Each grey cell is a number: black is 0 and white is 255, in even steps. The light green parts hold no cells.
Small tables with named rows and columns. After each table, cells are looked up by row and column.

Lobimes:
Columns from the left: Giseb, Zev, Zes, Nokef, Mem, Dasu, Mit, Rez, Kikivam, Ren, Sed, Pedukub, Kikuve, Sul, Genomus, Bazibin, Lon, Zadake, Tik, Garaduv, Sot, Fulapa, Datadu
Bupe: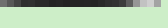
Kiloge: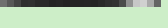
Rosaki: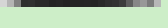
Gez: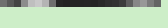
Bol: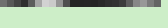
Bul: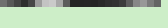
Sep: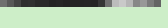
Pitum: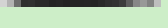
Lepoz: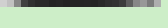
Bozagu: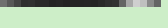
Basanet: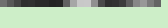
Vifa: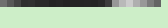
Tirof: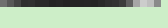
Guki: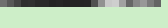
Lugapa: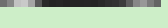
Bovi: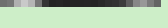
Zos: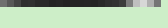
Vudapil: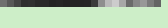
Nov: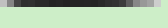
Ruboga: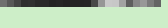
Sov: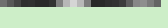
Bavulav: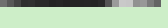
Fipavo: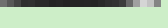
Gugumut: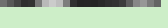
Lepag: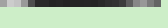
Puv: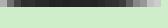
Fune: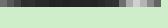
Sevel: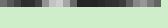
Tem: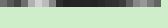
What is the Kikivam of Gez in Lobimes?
37
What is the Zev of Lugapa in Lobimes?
135
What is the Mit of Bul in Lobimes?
195
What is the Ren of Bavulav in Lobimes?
34
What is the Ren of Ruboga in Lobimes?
34
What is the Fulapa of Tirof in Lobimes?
191
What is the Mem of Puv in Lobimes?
48
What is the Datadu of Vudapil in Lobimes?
100
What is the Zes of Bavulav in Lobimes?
68
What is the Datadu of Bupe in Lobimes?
163
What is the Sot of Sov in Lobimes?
142
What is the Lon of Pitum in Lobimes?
50
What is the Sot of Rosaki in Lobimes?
152
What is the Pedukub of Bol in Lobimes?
36
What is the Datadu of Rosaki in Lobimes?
183
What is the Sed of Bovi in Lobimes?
36
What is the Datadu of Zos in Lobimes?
117
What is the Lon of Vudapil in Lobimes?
204

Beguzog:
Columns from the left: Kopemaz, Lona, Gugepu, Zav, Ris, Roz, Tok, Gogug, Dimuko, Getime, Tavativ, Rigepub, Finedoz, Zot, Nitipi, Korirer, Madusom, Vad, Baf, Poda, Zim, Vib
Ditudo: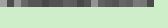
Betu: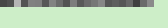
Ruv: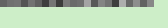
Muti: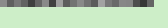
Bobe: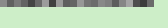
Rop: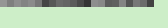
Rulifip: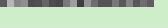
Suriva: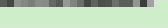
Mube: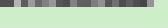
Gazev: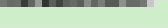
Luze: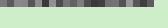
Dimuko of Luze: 77
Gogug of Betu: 130
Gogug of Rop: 87
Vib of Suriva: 161
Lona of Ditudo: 77
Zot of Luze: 58

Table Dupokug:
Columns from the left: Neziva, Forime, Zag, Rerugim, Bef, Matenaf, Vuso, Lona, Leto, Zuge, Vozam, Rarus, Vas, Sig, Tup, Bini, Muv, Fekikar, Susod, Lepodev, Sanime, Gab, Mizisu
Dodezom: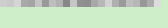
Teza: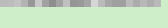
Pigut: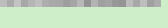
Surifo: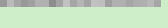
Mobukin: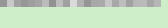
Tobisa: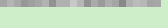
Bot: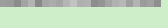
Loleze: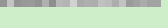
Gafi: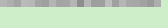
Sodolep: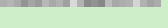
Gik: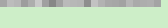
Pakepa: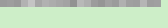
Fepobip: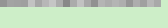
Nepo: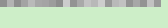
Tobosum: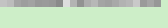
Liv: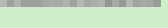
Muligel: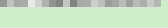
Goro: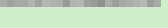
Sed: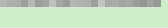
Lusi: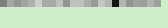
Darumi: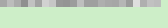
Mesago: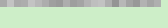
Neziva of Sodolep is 175
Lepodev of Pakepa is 158
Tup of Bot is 148
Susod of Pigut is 188
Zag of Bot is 139
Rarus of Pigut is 184
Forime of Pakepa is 158
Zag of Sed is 172
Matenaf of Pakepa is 166
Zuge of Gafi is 166
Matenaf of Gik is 201
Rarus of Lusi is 192
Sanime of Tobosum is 154
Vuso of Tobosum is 154
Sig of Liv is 173
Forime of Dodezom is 202
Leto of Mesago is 154
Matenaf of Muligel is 209
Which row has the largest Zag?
Dodezom

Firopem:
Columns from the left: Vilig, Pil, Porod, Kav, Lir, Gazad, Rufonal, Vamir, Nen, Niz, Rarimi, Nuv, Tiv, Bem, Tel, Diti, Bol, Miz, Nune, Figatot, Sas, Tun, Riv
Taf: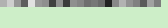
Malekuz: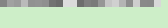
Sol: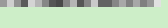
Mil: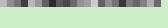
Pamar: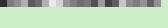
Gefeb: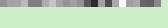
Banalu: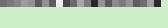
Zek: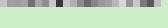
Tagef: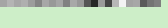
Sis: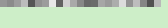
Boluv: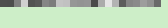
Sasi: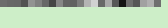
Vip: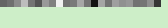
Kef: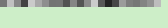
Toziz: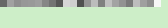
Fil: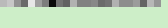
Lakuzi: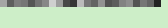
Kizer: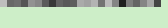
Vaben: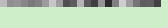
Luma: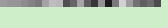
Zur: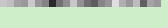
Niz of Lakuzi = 72
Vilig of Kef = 118
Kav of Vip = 189
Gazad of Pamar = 109
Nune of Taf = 146
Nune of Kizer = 124
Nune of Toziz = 122
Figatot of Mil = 104
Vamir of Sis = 231
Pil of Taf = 206
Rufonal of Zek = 142
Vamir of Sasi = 69
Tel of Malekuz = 150
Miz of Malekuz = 180
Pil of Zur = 191
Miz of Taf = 178

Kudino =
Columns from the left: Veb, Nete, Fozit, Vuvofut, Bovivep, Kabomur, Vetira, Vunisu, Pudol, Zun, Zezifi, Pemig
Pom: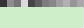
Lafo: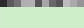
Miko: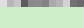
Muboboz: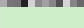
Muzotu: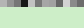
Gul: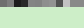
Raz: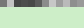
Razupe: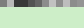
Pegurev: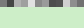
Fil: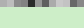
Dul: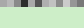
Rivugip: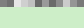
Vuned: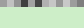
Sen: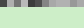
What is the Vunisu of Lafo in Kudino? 104
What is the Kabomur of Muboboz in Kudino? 137
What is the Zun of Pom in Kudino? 177
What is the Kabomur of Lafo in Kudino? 85
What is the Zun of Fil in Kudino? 195
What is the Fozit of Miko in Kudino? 198
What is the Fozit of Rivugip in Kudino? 230
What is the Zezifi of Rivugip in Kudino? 149
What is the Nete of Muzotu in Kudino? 147
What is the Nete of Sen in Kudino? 175
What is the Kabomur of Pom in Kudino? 94
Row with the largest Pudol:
Fil

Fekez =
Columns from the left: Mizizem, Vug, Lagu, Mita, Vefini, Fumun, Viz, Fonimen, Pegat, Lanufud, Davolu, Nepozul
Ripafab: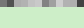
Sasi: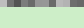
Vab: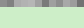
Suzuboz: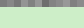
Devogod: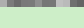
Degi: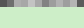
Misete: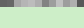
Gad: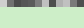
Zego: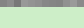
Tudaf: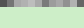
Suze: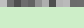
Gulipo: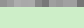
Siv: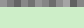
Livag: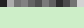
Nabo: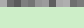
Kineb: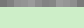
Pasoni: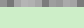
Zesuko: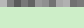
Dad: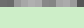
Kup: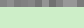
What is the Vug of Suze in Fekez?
111
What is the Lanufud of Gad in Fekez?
192
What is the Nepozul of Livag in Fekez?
211
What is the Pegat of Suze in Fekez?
181
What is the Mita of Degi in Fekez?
167
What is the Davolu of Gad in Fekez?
122
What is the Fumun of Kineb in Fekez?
141
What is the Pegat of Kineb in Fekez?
155
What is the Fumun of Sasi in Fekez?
150
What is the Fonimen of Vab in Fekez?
159
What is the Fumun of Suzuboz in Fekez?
151
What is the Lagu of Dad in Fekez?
153
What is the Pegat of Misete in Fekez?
192
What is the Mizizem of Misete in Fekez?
99
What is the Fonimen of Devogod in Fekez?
119
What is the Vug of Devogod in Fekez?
123

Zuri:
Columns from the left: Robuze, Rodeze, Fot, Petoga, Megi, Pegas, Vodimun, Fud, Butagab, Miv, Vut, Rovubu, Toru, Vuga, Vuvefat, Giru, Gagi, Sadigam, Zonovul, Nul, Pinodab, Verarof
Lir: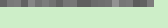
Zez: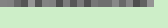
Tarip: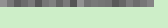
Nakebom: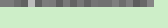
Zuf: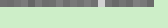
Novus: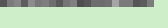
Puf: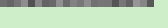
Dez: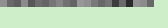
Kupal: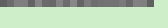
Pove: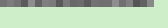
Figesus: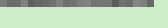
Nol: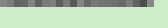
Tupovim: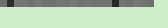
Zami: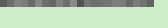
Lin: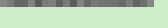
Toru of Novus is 87
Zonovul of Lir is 121
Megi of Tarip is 122
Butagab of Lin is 97
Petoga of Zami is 122
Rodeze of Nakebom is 123
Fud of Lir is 114
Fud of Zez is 129
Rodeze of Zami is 109
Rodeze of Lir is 121
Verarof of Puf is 88
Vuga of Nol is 120
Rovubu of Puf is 119
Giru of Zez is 111
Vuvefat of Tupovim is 114
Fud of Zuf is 111
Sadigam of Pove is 112
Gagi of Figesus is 90
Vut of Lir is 119
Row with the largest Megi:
Nakebom

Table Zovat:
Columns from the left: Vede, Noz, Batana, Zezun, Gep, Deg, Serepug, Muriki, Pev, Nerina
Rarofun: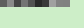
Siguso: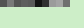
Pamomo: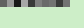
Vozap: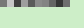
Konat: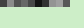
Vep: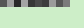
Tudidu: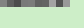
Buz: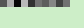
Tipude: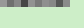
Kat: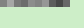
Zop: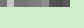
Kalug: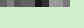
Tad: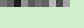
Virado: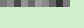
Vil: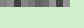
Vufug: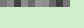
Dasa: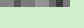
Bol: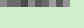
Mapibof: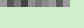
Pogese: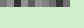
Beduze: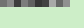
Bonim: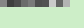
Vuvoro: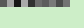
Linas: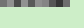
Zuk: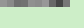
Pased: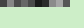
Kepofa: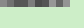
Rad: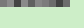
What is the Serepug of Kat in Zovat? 150
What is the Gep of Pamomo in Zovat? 57
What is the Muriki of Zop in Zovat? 84
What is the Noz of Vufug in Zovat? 138
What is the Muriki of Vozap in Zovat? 101
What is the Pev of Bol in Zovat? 90
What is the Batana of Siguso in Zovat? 84
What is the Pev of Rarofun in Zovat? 130
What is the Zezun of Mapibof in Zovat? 68
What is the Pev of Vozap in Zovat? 54

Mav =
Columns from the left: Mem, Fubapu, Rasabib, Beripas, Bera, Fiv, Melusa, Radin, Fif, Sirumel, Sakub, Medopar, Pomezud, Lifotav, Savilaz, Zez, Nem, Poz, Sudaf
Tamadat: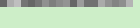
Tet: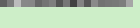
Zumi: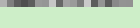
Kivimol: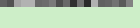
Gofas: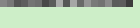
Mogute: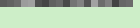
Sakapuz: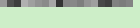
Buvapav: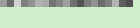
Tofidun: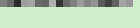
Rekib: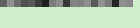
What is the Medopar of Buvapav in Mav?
84
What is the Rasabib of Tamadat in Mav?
191
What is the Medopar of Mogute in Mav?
130
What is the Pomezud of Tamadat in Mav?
113
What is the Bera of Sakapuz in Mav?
159
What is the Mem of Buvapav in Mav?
155
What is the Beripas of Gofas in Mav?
94
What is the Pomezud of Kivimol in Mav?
42
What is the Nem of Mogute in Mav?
67
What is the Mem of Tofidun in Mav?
127
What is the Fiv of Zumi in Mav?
152
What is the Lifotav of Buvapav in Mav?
146
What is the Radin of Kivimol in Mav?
122
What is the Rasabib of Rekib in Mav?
110
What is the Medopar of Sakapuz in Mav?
126

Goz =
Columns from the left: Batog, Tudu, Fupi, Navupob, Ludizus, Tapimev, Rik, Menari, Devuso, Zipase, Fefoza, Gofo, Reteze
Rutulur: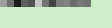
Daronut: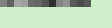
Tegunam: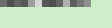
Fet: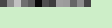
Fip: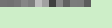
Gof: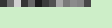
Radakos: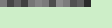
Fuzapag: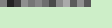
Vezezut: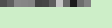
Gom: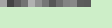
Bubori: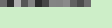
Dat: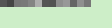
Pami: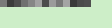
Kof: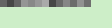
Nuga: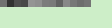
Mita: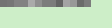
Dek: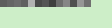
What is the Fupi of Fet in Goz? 193
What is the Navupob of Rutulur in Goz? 95
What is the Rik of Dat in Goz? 84
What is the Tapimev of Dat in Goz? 174
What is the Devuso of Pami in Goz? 120
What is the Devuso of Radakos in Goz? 140
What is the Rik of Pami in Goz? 76
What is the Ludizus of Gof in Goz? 103
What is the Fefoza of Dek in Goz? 79
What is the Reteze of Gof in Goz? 72
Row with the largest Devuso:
Vezezut

